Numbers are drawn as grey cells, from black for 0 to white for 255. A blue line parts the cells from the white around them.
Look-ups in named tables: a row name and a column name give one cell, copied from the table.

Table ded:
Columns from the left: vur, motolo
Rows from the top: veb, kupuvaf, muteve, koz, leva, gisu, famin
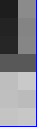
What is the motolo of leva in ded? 201
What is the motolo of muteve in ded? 134
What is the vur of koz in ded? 88
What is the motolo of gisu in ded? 187
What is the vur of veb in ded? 29
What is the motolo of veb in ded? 139
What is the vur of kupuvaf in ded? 35
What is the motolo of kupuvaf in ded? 132
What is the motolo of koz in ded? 88
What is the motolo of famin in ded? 199
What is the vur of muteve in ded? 38
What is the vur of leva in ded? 190
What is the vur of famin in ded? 196
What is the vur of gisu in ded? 191

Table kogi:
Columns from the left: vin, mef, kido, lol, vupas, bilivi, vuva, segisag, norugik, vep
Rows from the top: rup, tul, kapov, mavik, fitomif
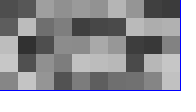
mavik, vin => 199
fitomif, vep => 193
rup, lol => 144
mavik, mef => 80
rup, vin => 78
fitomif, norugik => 133
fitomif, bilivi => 94
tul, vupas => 63
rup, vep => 59
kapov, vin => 189
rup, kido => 159
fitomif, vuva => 111
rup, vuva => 181
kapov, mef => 49
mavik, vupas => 193
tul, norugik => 173
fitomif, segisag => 113
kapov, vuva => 151

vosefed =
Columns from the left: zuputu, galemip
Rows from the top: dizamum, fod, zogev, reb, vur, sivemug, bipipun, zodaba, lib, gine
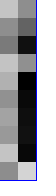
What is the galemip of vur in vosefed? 0
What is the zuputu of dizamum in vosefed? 196
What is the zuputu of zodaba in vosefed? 153
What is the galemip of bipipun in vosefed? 14
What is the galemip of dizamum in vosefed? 142
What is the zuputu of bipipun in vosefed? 163
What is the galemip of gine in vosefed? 212
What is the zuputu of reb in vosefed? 195
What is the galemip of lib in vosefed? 8
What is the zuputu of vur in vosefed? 177
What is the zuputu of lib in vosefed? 196
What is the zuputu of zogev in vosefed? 122
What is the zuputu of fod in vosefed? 142
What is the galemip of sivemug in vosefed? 9
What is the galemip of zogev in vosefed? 16
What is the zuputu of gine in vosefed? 141
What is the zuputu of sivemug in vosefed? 145

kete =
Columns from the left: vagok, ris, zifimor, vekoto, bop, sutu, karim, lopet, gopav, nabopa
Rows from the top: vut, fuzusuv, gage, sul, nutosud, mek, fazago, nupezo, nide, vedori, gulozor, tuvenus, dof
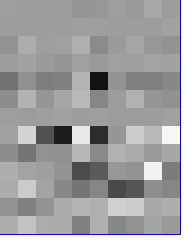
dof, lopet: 146
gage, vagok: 146
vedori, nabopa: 124
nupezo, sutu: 44
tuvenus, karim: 208
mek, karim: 156

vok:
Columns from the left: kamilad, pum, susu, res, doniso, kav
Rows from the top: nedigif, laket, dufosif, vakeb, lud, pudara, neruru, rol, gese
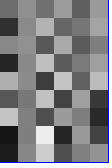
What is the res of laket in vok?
102
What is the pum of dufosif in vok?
145
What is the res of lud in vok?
195
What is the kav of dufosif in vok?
127
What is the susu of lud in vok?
60
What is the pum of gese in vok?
135
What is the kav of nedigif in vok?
154
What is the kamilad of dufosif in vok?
136
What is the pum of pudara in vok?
120
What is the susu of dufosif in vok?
88
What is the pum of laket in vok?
138
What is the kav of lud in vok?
187
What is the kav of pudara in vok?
57
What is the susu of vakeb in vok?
191

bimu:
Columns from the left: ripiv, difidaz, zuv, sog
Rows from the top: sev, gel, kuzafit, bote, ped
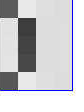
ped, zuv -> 223
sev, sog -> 221
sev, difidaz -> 232
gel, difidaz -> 60
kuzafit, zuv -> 221
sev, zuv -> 223
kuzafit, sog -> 222
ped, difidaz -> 232
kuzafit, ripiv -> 226
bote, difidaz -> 72

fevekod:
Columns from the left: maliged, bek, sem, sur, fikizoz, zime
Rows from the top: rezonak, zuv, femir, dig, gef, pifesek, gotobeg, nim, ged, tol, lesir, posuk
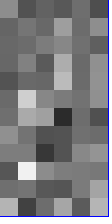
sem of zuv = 104
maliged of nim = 144
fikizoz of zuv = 108
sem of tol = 140
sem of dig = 90
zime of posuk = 181
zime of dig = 144
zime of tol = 120
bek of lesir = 116
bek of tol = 241
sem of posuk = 109
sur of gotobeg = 43
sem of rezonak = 98
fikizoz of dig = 106
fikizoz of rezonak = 110
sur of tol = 125
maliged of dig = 103
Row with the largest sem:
gotobeg

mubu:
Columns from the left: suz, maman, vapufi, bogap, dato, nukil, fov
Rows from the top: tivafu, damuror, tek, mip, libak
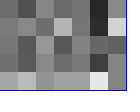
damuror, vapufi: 111
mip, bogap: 108
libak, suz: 167
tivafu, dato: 117
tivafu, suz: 107
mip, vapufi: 136
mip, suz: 113
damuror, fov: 210
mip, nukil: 62
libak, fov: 132
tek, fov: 97
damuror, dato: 118
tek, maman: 88
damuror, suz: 123
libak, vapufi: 148
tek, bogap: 87
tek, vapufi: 150
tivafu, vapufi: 134
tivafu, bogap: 105
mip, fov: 132
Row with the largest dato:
libak

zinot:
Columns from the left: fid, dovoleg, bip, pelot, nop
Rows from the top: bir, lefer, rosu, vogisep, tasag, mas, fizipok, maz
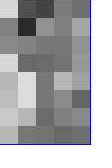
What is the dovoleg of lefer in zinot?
42
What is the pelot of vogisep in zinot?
115
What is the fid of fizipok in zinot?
201
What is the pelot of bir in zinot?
124
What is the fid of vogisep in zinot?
214
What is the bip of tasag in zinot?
120
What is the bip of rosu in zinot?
120
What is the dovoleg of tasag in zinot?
219
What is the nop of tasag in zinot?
161
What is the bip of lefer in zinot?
146
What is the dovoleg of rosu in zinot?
130
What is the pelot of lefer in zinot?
129
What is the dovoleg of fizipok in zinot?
181
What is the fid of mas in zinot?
188
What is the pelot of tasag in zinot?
183
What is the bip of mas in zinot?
120
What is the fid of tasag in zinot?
182
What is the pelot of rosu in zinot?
119

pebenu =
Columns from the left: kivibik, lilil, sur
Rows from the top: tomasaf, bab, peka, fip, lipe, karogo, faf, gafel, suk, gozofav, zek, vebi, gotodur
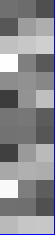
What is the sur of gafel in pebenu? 86
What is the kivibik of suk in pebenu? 64
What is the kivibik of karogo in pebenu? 60
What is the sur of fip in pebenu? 89
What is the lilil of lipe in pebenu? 145
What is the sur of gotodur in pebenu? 199
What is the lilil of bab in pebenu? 157
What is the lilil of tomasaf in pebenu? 108
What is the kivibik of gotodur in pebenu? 186
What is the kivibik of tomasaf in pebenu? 112
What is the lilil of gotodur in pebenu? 198
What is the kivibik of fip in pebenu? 254
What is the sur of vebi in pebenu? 80
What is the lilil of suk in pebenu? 154
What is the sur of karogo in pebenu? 191
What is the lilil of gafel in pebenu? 115
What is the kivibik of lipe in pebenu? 141
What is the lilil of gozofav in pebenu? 176
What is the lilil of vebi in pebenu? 111

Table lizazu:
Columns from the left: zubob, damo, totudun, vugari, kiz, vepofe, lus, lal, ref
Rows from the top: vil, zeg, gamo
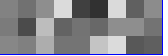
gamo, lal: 88
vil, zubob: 130
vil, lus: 218
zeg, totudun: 189
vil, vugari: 219
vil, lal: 96
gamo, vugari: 116
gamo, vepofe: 196
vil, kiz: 64
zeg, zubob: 123

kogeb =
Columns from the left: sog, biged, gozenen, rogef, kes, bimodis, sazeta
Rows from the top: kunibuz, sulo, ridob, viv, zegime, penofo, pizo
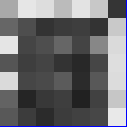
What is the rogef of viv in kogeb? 51
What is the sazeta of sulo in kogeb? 201
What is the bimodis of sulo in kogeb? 51
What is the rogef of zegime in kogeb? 91
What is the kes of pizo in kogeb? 65
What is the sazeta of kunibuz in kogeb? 53
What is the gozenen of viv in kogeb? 68
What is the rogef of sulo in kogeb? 59
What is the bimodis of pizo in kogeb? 71
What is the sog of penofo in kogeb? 99
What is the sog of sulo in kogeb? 102
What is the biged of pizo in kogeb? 60
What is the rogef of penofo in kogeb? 62
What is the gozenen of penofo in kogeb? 56

